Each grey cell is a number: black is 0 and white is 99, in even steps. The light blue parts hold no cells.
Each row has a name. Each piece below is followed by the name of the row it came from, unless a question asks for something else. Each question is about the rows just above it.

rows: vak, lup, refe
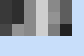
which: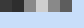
vak
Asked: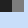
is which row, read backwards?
refe
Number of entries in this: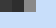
3
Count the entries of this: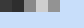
5
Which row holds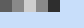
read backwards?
vak

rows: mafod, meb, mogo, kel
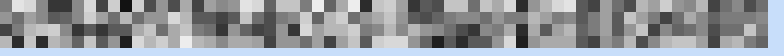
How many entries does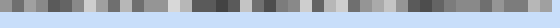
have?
46
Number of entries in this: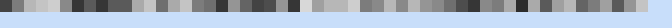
54

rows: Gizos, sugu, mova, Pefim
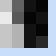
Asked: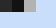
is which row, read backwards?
Pefim
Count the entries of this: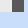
2
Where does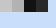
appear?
Pefim
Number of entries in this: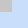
1
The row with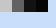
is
Gizos
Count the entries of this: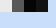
4

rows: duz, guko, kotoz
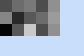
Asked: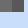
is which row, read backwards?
guko
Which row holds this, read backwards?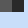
guko

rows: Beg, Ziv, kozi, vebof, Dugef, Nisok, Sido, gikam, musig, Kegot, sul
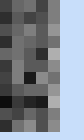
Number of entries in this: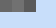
3
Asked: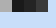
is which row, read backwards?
musig
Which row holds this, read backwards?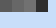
vebof
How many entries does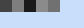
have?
5
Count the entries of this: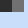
2
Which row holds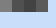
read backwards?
Ziv
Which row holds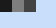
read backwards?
Sido

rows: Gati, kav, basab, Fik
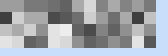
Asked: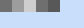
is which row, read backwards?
kav
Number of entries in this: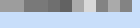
11
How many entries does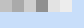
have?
6
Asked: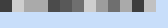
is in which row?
kav
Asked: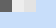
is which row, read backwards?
basab

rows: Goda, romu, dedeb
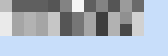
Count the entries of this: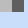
2
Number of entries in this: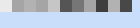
11
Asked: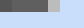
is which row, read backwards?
Goda

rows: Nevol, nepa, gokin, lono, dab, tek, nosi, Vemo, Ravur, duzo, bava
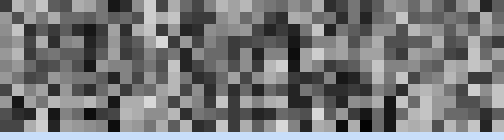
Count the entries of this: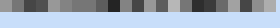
23
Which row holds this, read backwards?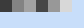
Ravur
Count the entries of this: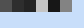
6
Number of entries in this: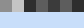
7

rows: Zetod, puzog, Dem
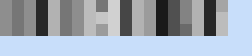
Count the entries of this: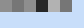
6
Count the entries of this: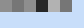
6
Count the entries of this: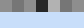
7

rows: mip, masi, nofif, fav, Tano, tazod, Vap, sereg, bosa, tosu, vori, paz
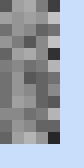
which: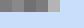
tazod
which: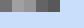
bosa
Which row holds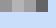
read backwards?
paz
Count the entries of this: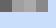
4
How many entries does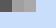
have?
3

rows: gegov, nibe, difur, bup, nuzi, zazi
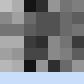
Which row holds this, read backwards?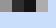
gegov
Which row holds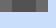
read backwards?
nibe
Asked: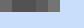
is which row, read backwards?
difur
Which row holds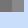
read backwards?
bup
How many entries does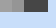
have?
4

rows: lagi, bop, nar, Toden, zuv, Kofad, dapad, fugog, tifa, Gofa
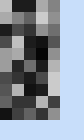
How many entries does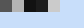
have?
5
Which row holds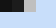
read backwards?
Toden
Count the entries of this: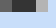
4
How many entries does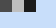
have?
3
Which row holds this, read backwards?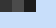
nar
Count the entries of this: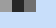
3
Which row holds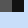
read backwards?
Toden

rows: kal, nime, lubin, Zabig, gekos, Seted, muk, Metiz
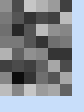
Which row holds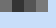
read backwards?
Zabig
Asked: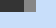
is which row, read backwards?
gekos
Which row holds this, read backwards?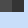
nime
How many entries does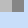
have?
2

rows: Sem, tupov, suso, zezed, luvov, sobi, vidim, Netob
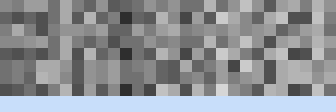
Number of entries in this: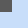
1
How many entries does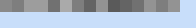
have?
15
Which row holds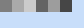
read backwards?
luvov
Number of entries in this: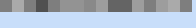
16
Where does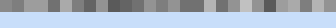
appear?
Sem

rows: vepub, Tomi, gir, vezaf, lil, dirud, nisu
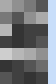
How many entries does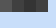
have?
4
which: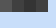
nisu
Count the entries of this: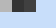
3
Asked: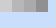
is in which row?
lil
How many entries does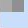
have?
2
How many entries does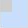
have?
1

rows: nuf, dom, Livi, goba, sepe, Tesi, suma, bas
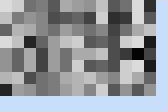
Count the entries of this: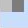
2
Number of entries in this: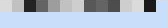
13
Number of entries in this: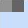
2

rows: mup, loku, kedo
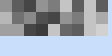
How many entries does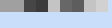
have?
9
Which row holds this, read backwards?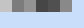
loku
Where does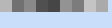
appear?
loku
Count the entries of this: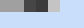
5
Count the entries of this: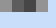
4

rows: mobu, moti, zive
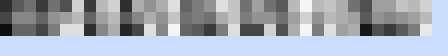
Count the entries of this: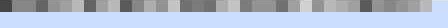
36
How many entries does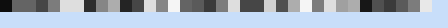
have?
36
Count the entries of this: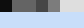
7

